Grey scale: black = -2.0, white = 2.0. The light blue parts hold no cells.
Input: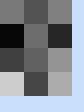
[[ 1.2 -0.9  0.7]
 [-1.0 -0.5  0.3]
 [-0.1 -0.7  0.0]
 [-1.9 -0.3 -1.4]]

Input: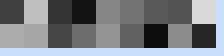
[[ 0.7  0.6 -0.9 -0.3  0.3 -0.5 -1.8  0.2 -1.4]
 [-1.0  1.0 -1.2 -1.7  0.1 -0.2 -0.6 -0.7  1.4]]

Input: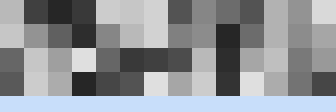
[[-0.6  1.2  0.7 -1.4 -0.9 -0.7  1.5  0.6  1.2 -1.2  1.5  0.7 -0.2 -0.9]
 [-0.4  1.1  0.5  1.5 -0.4 -1.1 -1.0 -0.8  0.9 -1.3  0.6  1.0 -0.1  0.4]
 [ 1.1  0.3 -0.5 -1.3  0.1  0.9  1.3  0.0  0.2 -1.4 -0.3  0.8  0.2  0.6]
 [ 0.9 -1.0 -1.4 -1.1  1.2  1.1  1.3 -0.7  0.1 -0.3 -0.7  0.8  0.3  1.4]]

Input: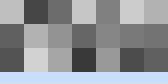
[[-0.7  1.3  0.6 -1.1  0.4 -0.8 -0.5]
 [-0.5  0.8  0.3 -0.4  0.1 -0.1 -0.2]
 [ 1.0 -0.9 -0.3  1.1  0.0  1.2  0.8]]

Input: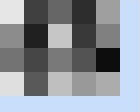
[[ 0.2 -1.5  1.1 -1.1  0.0]
 [ 1.5 -0.6  1.0  0.4  0.7]
 [-0.2 -0.9 -0.1 -0.7 -1.8]
 [ 1.6 -1.0 -0.4 -1.3  0.5]]

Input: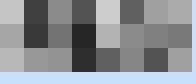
[[ 0.9  0.4  0.3 -1.3 -0.5  0.1 -0.7  0.5]
 [ 1.1 -1.0  0.2 -0.7  1.2 -0.5  0.5  0.7]
 [ 0.6 -1.1 -0.2 -1.4  0.8  0.2  0.0 -0.1]]

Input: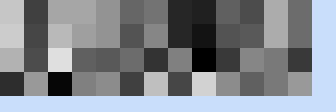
[[ 0.8 -0.8  1.5 -0.5 -0.6 -0.3 -1.2  0.0 -2.0 -1.1  0.1 -0.1 -1.1]
 [ 1.2 -0.9  0.9  0.5  0.3 -0.7  0.1 -1.4 -1.7 -0.7 -0.6  0.7 -0.3]
 [ 1.1 -1.0  0.6  0.6  0.3 -0.4 -0.2 -1.4 -1.5 -0.5 -0.8  0.7 -0.3]
 [-1.3  0.4 -1.9  0.0  0.2 -1.0  1.0 -0.9  1.3  0.2 -0.5 -0.1  0.4]]

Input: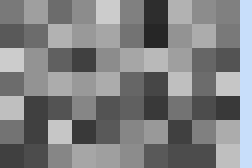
[[-0.2 -1.0  1.1 -1.1 -0.6  0.1  0.4 -1.0  0.0  0.7]
 [-0.6 -0.3  0.8  0.4  0.6 -0.2 -1.4  0.3  0.7 -0.1]
 [-0.3  0.3  0.7  0.4  0.7 -0.4 -0.9  1.0 -0.3  1.1]
 [-1.0 -0.8  0.1  0.6  0.5  0.2 -0.6 -0.8 -0.8  1.0]
 [-0.1  0.5 -0.3  0.2  1.2  0.0 -1.3  0.8  0.2  0.0]
 [ 1.2  0.3 -0.5 -1.0  0.2  0.6  0.9  0.5 -0.4 -0.7]
 [ 1.0 -1.0 -0.7  0.1 -0.7 -0.5 -1.1 -0.2 -0.8 -1.1]]
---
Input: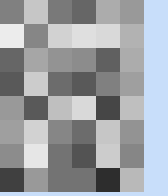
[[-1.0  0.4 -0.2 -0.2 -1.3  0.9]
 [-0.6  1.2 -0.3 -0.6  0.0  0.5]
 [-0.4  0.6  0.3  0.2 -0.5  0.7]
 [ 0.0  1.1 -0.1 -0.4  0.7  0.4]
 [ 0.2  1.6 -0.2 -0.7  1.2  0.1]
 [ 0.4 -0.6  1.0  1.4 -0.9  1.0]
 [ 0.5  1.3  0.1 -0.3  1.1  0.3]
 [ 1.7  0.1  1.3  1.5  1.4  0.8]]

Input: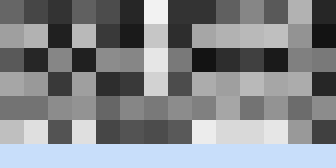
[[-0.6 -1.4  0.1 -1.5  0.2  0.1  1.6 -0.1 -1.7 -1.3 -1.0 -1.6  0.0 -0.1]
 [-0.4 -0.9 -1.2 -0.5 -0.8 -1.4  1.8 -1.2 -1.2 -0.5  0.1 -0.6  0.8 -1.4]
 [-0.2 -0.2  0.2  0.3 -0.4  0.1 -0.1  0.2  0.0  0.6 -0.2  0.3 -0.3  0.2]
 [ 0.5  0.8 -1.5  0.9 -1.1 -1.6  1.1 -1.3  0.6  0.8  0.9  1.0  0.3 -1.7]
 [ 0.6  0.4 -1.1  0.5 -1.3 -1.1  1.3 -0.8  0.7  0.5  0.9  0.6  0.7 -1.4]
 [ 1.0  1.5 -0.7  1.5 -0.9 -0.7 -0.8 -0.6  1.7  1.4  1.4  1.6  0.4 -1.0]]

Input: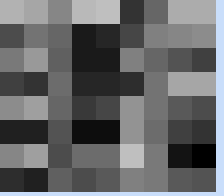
[[-1.5 -1.5 -0.7 -1.8 -1.8  0.3 -0.3 -1.0 -1.2]
 [-1.3 -1.5 -0.5 -0.8 -0.6  0.0 -0.1 -0.6 -0.7]
 [-1.0 -1.2 -0.3 -1.4 -1.4 -1.3 -0.2  0.6  0.6]
 [-0.8 -0.2 -0.4 -1.6 -1.4 -0.9  0.0  0.1  0.2]
 [-0.1  0.4 -0.5 -1.6 -1.6  0.0 -0.4 -0.7 -1.0]
 [ 0.1  0.5 -0.8 -0.3 -0.3  1.0 -0.1 -1.7 -2.0]
 [ 0.2  0.5 -0.4 -1.1 -0.9  0.3 -0.2 -0.6 -0.8]
 [ 0.8  0.6  0.1  0.9  1.0 -1.2 -0.4  0.7  0.7]]

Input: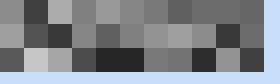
[[-0.6  1.1  0.6 -0.8 -1.4 -1.4 -0.1 -0.2 -1.3  0.3 -1.0]
 [ 0.2 -1.0  0.7  0.0  0.4  0.1 -0.1 -0.5 -0.3 -0.3 -0.4]
 [ 0.5 -0.7 -1.1  0.1 -0.5  0.0  0.3  0.5  0.2 -1.1 -0.3]]

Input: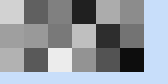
[[ 0.5  0.4 -0.1  1.0 -1.3 -0.2]
 [ 0.8 -0.6  1.7  0.3 -0.7 -1.8]
 [ 1.3 -0.5  0.0 -1.5  0.7  0.2]]

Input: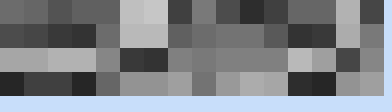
[[-1.4 -1.0 -1.0 -1.4 -0.4  0.3  0.3  0.5 -0.2  0.4  0.7  0.6 -1.3 -1.4
   0.3  0.5]
 [-0.8 -0.9 -1.1 -1.2 -0.3  0.9  0.9 -0.5 -0.3 -0.2 -0.2 -0.6 -1.2 -1.1
   0.7 -0.1]
 [-0.3 -0.4 -0.7 -0.5 -0.5  1.0  1.1 -1.0 -0.1 -0.8 -1.3 -1.0 -0.4 -0.4
   0.8 -0.9]
 [ 0.6  0.6  0.8  0.8  0.1 -1.1 -1.2  0.0 -0.1  0.0  0.0  0.0  0.9  0.5
  -0.9  0.1]]

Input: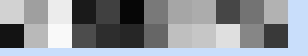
[[-1.7  0.9  1.9 -0.8 -1.3 -1.4 -0.4  1.0  1.1  1.5  0.1 -1.1]
 [ 1.3  0.5  1.7 -1.6 -1.0 -1.9 -0.1  0.6  0.7 -0.9 -0.2  0.8]]
